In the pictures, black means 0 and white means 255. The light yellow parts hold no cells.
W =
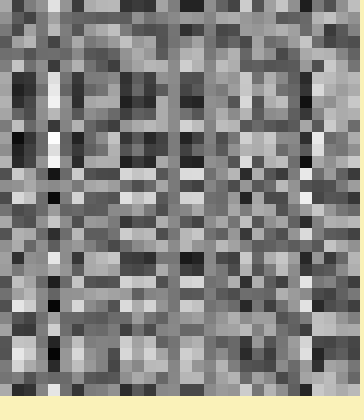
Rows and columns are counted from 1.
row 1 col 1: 169
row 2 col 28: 193
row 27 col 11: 107
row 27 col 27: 191
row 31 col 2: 212
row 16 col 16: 76
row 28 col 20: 162
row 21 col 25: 92
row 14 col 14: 169
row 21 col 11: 108
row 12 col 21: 208
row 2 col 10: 96
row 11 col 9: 82
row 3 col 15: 116
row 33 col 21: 204
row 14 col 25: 110
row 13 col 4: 107
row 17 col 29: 83
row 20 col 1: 83
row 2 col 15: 137
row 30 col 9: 131
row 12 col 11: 53
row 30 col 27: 37
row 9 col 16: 42
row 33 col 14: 136
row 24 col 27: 119
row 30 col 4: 138
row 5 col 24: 73
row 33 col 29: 171
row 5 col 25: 104
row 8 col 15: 136
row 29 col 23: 84
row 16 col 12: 79
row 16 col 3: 169
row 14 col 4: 147
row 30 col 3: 205
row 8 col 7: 50
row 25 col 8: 161
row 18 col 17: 167

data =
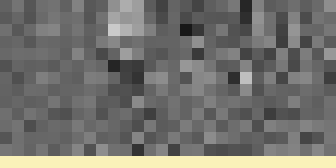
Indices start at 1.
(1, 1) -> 98
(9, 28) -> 112
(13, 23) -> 132
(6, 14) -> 111
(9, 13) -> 106
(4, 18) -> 100
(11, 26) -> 132
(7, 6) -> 99
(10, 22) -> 103
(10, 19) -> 121
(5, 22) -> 92
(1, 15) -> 100
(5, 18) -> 104
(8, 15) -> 103
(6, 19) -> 89
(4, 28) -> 91
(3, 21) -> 72
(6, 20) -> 93
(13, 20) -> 82
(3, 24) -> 66
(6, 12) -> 58
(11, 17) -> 105
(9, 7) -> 113
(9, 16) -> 99
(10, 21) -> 80
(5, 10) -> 99
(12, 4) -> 103
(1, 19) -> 103
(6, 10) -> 37
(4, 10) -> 136
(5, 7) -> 131
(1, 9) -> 95
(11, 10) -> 103
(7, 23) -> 127
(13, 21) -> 80
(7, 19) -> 115
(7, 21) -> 191
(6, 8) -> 110

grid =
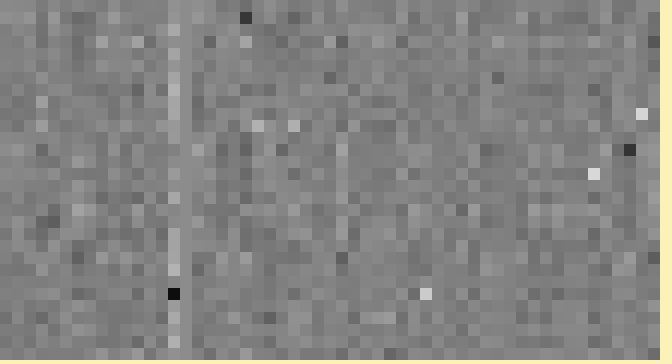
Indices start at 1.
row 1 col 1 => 137
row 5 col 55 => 117
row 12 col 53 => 118
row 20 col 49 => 136
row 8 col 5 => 135
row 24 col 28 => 131
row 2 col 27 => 141
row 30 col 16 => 140
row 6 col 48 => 125
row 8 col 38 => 117
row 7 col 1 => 126
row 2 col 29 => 131
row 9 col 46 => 127
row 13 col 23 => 148
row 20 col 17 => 132
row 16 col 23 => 142
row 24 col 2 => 128
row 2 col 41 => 121
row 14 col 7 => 151
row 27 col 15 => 169
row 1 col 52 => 118
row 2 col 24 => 121
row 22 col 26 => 118
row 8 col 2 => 132
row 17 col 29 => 151
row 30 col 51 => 130
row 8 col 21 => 112
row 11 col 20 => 115
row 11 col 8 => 129
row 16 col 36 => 135
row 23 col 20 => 134
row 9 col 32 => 113
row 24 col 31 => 132
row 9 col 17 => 107
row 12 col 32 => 118
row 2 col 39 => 154
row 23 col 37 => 133
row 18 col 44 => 116
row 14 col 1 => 131
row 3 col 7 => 116

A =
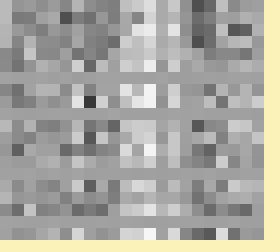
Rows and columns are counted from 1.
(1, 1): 186
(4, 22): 152
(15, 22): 161
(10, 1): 162
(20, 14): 161
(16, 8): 94
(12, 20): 175
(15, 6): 160
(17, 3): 154
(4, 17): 78
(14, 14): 158
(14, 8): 171
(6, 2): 115
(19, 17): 161
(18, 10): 159
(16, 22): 181
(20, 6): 142
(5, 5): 136
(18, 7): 107
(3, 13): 235
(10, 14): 160
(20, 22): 150
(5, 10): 166
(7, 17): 159
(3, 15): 227
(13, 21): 167
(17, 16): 152
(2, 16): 149
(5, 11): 187
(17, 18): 140
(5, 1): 137
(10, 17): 162
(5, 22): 158
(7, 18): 160
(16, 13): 206
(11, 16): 161
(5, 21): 118
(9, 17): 162
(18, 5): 134

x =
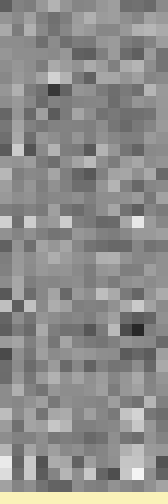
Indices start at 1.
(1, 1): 94
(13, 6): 126
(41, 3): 142
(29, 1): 154
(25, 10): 170
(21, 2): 147
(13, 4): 138
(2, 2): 138
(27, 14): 145
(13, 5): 179
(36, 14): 121
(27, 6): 131
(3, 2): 124
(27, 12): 93
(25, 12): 102
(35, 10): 121
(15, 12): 144
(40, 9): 102
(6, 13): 142
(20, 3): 144
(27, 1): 101
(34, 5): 120
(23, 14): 144
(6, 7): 146
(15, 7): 102
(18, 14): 123
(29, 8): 122
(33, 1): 140
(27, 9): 144
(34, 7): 138
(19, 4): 147
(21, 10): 104
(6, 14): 116
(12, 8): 128
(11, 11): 106
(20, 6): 119
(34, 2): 135
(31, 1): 109
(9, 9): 135
